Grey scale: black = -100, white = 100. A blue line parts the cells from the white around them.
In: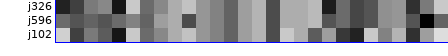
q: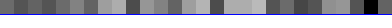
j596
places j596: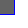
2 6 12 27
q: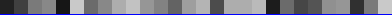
j326
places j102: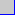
5 16 22

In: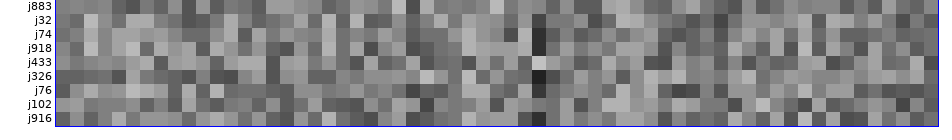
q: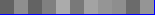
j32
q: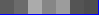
j433
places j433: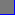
1 18 50
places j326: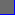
2 7 30 33 62
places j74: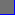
0 20 26 27 40 52 58 62
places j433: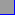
5 8 12 16 30 32 35 41 44 53

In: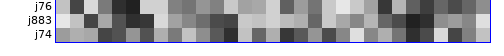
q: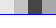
j883
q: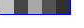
j883
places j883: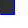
5 26
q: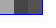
j74

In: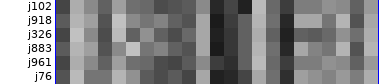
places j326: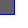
5 7 13 15 17
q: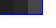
j76
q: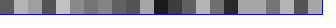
j918
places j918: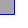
10 17 18 22

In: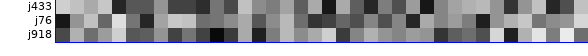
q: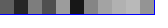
j433
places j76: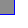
12 15 35
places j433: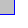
1 13 34 37
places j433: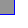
7 31 33
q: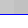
j76

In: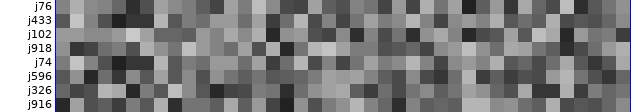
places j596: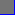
12 14 37
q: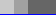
j102
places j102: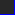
15 29 36
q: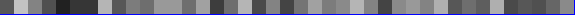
j433
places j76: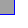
7 12 18 28

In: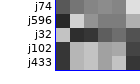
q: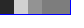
j596
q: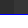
j32
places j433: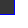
0 5

